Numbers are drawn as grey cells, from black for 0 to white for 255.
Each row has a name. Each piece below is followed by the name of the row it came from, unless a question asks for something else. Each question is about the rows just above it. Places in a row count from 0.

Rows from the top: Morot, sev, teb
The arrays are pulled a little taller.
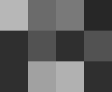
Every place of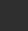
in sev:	0 2
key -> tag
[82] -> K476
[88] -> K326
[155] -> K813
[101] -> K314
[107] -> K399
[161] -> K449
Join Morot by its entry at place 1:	K399
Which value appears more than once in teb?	[47]
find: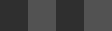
sev

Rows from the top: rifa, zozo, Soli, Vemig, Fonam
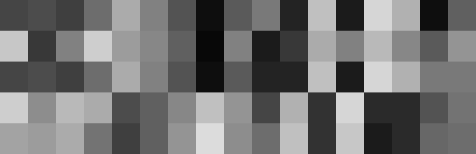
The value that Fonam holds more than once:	[109]
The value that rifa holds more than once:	[14]

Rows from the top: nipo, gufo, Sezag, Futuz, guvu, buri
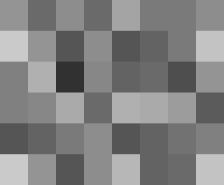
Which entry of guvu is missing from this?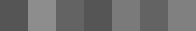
[114]
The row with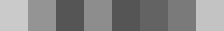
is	gufo
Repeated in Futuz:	[170]

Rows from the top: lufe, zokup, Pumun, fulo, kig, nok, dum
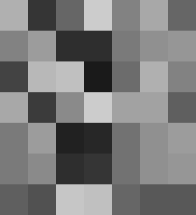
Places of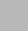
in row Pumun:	1
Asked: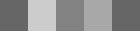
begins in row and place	lufe, 2
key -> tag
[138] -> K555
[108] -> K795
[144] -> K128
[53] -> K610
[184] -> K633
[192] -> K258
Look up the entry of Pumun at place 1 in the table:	K633
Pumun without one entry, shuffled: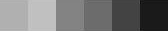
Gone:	[184]
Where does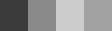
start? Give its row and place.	fulo, 1
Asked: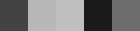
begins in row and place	Pumun, 0
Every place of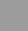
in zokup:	1

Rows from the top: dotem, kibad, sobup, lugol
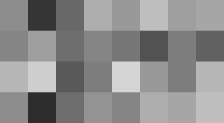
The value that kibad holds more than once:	[133]
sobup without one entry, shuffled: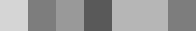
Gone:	[206]

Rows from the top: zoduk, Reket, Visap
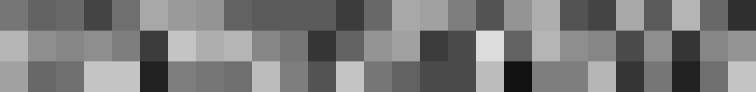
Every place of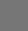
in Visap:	7 13 23
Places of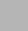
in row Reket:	0 8 19
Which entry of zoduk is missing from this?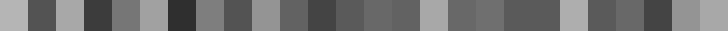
[154]
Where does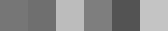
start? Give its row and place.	Visap, 7
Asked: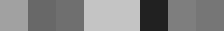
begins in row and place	Visap, 0
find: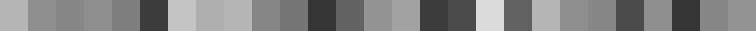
Reket

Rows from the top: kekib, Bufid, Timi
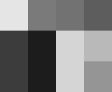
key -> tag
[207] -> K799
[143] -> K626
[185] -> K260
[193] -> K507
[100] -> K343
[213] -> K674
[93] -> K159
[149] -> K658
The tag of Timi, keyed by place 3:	K658
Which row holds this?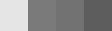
kekib

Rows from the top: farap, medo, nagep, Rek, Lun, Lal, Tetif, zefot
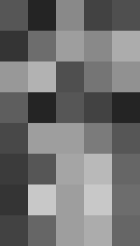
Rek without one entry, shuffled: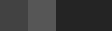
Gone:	[94]
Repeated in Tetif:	[200]
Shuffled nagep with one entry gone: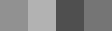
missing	[152]
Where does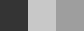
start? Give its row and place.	Tetif, 0
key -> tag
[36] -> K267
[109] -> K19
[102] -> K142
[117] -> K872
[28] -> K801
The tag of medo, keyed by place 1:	K19
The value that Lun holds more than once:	[158]

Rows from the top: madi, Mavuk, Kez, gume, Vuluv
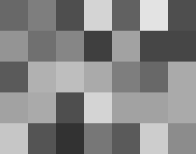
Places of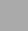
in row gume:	1 6
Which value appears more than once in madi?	[78]
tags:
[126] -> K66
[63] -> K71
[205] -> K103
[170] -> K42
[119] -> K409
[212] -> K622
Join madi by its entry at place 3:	K622
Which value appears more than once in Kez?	[170]
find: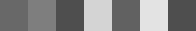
madi
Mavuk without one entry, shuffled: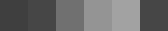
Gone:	[134]
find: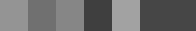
Mavuk

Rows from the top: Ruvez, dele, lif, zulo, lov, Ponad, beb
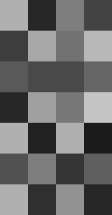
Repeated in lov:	[176]
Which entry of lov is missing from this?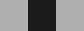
[33]
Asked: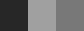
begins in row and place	zulo, 0

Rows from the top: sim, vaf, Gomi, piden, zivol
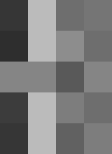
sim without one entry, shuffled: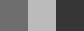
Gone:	[117]
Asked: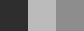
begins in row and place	vaf, 0
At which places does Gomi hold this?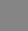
0 1 3
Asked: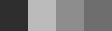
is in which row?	vaf

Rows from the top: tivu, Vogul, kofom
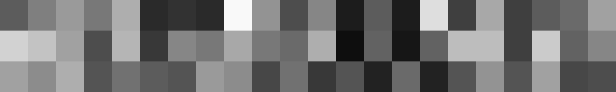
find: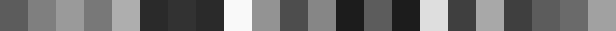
tivu
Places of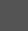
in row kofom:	3 6 12 16 18
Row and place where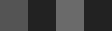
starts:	kofom, 12

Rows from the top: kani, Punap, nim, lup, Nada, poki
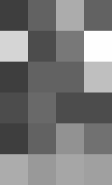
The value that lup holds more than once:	[76]
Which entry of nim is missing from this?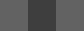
[191]
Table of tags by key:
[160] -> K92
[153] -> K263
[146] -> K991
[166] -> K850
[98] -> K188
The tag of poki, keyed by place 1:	K263
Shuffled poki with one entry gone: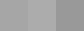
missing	[160]
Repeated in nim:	[98]
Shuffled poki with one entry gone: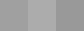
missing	[166]
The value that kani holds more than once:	[98]

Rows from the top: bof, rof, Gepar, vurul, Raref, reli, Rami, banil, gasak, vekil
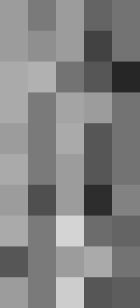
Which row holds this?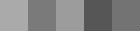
reli
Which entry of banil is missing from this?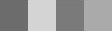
[100]
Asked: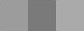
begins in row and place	Raref, 0
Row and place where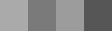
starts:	reli, 0
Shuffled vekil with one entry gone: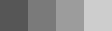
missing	[93]
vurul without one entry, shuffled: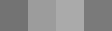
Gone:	[164]

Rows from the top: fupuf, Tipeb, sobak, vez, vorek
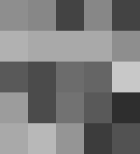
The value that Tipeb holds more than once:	[169]
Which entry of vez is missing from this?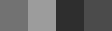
[89]
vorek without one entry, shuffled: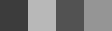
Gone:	[169]
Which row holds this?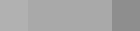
Tipeb
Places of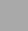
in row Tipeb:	1 2 3
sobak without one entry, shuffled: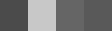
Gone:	[108]
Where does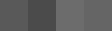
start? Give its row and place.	sobak, 0

